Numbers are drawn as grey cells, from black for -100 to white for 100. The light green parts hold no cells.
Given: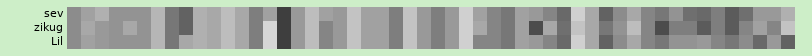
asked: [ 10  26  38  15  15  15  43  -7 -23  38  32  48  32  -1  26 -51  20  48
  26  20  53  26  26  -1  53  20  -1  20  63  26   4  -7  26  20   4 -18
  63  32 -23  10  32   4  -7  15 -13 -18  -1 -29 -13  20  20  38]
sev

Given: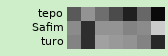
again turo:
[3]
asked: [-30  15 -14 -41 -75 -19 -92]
tepo
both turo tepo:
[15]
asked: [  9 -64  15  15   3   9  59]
Safim
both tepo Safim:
[15]
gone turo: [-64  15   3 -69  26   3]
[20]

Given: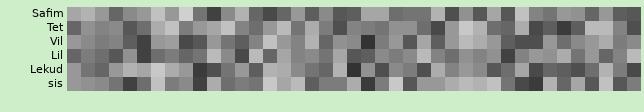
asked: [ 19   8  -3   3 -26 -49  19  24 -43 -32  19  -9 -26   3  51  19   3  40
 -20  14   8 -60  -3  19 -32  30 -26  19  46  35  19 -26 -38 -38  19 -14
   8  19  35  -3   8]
Vil
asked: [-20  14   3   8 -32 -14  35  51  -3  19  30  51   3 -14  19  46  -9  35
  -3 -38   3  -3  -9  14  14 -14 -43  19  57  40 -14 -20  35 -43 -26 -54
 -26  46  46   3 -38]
Tet
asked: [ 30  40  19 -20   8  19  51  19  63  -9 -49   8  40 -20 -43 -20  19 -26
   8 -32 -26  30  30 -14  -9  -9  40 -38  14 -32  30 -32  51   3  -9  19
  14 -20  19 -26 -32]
Safim
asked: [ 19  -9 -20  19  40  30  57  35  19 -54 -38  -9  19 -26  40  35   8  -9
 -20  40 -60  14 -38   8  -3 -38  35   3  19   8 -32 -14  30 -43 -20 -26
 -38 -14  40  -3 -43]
Lekud

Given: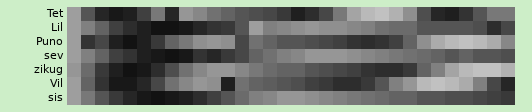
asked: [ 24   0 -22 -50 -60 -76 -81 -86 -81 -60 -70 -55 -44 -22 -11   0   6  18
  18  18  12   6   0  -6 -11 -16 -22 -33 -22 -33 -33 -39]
sev
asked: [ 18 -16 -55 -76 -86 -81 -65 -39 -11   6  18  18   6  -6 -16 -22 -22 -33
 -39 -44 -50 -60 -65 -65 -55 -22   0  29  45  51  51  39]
zikug
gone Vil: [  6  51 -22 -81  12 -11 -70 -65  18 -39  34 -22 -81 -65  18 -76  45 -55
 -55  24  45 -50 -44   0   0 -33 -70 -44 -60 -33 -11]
[-27]
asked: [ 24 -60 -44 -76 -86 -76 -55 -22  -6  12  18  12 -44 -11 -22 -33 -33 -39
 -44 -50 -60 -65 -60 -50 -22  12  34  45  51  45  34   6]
Puno
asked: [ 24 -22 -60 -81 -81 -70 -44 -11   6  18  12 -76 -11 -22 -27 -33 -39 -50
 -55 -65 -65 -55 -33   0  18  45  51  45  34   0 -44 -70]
Vil

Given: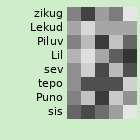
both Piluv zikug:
[2]
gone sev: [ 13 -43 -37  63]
[47]
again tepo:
[-37]
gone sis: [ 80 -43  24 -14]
[-20]
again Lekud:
[30]

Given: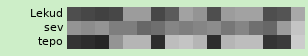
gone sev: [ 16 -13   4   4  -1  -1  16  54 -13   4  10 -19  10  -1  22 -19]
[-7]
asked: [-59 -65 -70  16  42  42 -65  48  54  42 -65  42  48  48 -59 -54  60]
tepo
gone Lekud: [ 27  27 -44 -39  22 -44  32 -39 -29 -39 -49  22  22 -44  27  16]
[-34]
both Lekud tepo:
[16]

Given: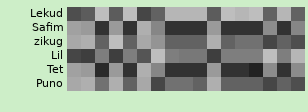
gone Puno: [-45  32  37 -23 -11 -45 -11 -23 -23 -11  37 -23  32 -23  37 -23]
[-39]
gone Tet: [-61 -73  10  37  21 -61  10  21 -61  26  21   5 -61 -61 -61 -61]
[-67]
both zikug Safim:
[37]
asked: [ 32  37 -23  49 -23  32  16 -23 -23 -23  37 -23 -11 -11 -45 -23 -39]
zikug

